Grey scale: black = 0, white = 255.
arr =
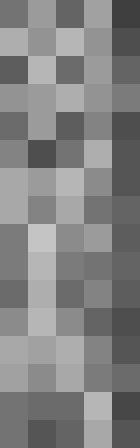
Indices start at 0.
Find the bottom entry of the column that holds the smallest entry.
85
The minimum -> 63
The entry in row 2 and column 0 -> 93
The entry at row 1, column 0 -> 174
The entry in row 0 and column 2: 100
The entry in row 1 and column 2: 182
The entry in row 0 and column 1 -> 155
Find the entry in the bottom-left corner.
115
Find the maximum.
196
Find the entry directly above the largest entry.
131
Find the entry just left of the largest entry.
123
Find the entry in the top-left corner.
115
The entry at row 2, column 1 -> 182

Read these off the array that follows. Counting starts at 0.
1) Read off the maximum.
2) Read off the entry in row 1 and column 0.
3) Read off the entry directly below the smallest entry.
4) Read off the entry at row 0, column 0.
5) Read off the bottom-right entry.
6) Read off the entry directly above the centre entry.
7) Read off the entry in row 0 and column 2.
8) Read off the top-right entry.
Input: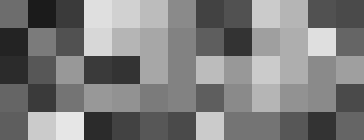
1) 230
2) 35
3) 123
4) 109
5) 101
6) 130
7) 58
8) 74
